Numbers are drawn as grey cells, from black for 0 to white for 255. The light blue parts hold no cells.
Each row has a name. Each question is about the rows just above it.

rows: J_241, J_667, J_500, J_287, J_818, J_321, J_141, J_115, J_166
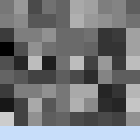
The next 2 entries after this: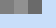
[106 113]
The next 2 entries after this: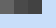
[74 66]
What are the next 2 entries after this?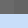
[52 52]
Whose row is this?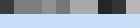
J_141
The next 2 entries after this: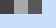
[119 176]

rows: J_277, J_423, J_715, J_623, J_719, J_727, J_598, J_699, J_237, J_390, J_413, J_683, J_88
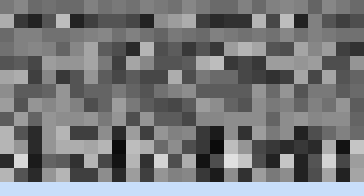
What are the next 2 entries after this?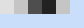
[34 84]
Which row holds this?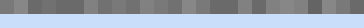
J_277
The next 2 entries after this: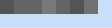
[129 141]
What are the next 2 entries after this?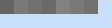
[121 113]
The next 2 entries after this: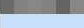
[121 106]
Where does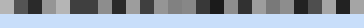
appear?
J_88

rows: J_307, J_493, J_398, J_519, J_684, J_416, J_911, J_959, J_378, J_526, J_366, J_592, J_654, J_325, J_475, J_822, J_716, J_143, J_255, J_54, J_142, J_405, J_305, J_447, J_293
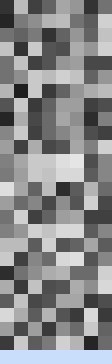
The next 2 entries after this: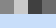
[134 158]
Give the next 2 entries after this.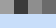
[201  99]

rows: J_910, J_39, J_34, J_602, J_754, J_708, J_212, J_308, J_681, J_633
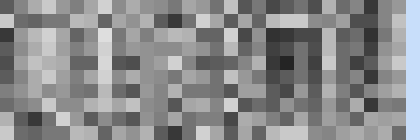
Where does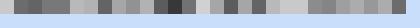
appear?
J_633
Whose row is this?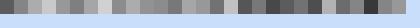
J_910
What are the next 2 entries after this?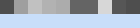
[146 159]
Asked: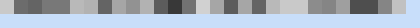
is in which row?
J_39
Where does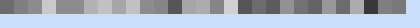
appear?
J_308
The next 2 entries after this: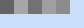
[100 166]
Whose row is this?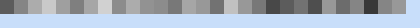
J_708

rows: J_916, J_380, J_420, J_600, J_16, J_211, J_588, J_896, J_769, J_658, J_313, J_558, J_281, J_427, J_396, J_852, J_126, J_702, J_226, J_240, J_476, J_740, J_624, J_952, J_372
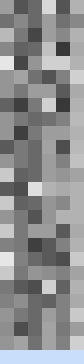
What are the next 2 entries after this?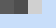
[ 98 178]
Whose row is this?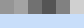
J_211
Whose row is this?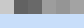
J_281
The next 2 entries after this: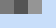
[178 178]
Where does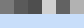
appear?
J_476

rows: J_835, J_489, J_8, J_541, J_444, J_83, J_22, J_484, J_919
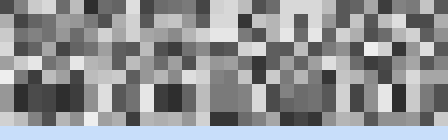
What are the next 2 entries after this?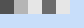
[100 209]
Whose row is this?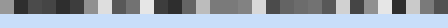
J_484
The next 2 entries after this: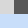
[216 151]
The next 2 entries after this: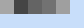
[94 88]

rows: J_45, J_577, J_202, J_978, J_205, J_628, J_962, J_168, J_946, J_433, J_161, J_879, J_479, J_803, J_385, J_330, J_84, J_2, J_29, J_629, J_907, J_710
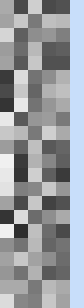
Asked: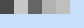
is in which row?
J_962
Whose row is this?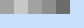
J_29
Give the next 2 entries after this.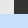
[207  95]
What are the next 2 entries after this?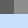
[150 127]
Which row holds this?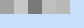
J_577
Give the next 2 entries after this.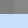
[199 150]

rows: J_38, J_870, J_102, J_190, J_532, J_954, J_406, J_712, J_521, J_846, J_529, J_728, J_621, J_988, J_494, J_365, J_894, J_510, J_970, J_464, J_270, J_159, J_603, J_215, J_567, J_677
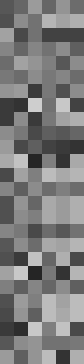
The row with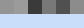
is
J_406
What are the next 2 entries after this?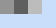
[169 188]

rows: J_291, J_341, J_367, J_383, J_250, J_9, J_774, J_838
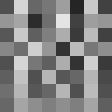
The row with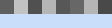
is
J_9
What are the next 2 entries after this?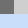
[150  51]
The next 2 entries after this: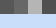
[187  80]
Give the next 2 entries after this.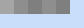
[165  95]
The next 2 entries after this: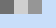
[ 51 187]

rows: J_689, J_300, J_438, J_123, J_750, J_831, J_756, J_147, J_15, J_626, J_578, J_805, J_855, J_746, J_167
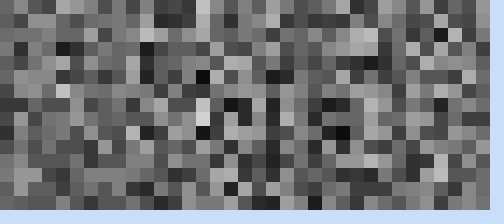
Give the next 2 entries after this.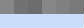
[ 63 128]
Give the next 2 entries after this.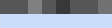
[78 42]
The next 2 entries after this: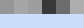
[ 78 166]
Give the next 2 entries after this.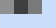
[135 114]

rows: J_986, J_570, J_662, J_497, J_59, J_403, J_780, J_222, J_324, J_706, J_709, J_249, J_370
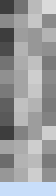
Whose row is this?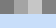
J_780
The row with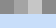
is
J_570

